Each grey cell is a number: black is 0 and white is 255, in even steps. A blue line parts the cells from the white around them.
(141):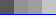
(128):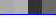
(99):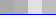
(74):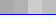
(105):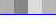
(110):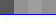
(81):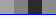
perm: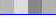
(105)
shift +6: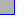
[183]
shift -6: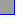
[152]
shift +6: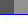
[ 92 152]

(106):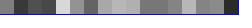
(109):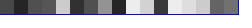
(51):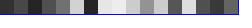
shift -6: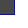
[66]
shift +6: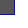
[92]
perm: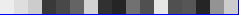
(51)

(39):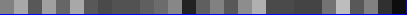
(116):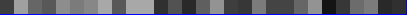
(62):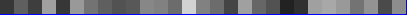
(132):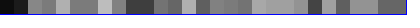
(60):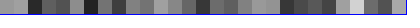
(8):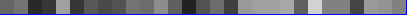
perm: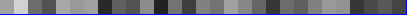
(60)
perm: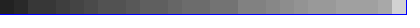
(60)

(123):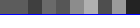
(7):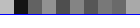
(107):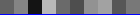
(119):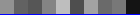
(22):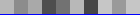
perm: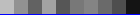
(119)
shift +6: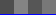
[ 84 138  92 126]
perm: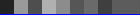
(123)
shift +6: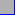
[182]
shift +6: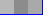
[190 146 175]
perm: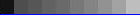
(119)

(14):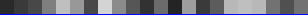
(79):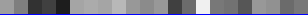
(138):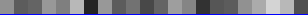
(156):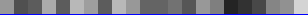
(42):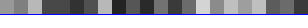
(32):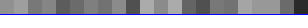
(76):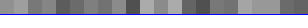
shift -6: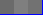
[101 121 108]
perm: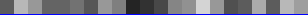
(156)
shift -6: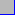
[178]
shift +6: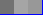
[120 171 158]
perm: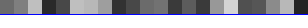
(42)
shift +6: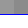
[158 145]

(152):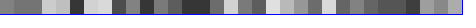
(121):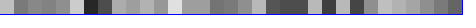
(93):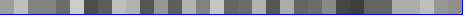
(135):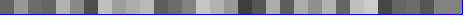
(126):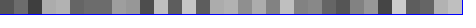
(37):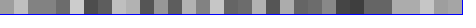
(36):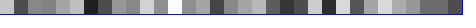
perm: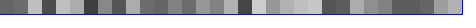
(126)
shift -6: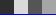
[ 40 211  79 159]
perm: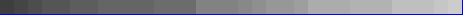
(93)
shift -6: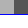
[172  79]
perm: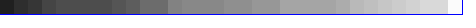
(36)
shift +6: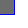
[114]
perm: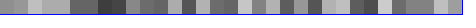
(93)

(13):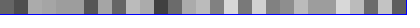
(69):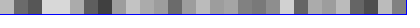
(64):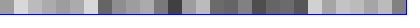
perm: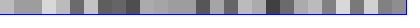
(13)
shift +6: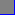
[135]
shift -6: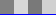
[123 210 115 203]
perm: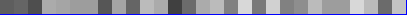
(13)
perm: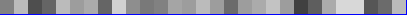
(69)

